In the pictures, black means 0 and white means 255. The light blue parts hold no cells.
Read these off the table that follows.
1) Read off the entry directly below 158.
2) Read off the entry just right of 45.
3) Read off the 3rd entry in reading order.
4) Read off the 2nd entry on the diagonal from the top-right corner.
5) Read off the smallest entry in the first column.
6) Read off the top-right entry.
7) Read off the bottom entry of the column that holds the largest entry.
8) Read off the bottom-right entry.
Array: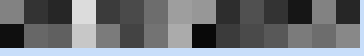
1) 171
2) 80
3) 38
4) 109
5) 15
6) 38
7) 199
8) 136

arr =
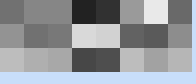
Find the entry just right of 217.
210
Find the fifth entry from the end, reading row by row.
71
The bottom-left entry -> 189
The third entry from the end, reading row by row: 189
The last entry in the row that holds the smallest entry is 105
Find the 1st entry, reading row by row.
113
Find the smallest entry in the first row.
34

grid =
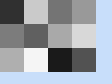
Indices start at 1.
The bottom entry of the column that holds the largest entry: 245
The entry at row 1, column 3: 116
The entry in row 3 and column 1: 175
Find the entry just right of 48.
202

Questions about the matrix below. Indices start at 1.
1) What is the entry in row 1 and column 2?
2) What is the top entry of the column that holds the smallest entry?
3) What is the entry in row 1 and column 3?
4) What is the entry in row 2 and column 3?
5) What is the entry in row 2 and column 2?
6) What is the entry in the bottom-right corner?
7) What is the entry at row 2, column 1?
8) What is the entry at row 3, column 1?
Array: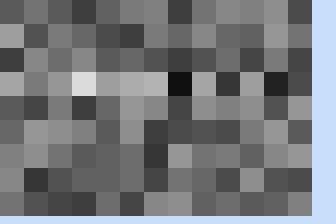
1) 115
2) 62
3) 90
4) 122
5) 82
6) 128
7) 158
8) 62

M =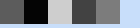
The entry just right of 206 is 66
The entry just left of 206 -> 4

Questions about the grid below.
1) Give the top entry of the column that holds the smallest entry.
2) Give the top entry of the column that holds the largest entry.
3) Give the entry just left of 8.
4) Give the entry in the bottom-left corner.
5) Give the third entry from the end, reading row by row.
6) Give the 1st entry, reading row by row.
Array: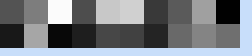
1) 1
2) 251
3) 166
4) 24
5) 105
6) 83

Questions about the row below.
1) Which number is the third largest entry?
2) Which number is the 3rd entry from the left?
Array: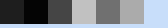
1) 112
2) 69

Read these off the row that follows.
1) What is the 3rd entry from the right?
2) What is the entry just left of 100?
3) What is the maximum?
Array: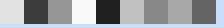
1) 136
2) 168
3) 249

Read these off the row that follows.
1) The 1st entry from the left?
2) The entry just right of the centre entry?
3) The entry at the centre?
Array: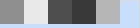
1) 143
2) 57
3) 78

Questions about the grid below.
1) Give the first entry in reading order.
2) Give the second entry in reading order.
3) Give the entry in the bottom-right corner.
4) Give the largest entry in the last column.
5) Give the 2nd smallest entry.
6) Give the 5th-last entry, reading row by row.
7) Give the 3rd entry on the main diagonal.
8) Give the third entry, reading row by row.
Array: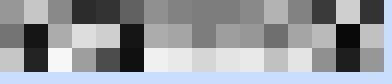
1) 150
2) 198
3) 150
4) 192
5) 16
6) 192
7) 246
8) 136

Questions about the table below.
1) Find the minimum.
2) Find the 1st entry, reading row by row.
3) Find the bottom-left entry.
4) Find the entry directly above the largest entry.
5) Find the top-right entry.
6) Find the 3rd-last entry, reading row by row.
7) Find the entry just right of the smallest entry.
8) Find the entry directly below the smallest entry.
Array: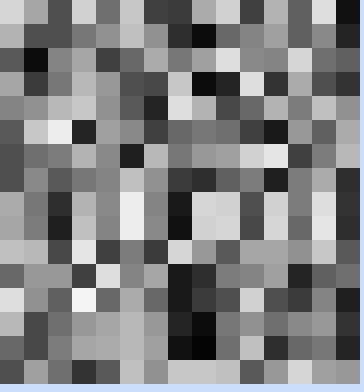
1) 5
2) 215
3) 80
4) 65
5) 17
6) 215
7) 111
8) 200

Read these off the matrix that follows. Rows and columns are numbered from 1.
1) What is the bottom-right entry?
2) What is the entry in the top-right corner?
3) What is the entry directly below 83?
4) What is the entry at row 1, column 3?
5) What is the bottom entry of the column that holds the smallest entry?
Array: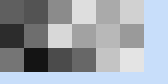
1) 228
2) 209
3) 110
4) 139
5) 20

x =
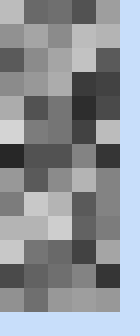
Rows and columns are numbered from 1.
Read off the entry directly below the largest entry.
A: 39
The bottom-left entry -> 145
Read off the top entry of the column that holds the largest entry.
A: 188
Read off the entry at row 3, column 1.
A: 90
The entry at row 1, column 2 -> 105
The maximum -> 212
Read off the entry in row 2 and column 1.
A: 145
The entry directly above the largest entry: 172
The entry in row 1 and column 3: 111
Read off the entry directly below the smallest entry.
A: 152
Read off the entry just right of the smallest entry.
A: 82
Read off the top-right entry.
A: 158

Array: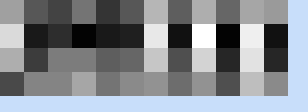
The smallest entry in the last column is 17
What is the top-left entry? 160
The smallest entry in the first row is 52
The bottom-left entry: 73
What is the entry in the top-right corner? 154
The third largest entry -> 232
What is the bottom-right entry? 138
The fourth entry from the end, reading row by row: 146
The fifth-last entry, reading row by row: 109
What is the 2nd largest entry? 239
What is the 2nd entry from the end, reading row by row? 190
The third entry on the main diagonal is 124
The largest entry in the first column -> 218
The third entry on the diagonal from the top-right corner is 38

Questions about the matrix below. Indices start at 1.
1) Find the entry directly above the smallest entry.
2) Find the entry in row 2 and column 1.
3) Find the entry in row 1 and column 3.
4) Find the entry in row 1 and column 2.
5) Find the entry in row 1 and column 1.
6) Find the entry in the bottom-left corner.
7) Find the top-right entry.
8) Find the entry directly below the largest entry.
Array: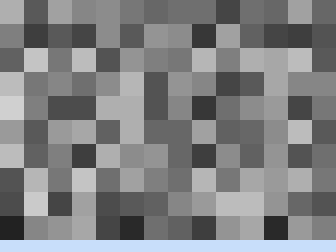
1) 76
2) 127
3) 161
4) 89
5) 175
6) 34
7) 103
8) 154

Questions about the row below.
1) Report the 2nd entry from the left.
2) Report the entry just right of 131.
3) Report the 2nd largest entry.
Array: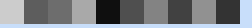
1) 93
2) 65
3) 169
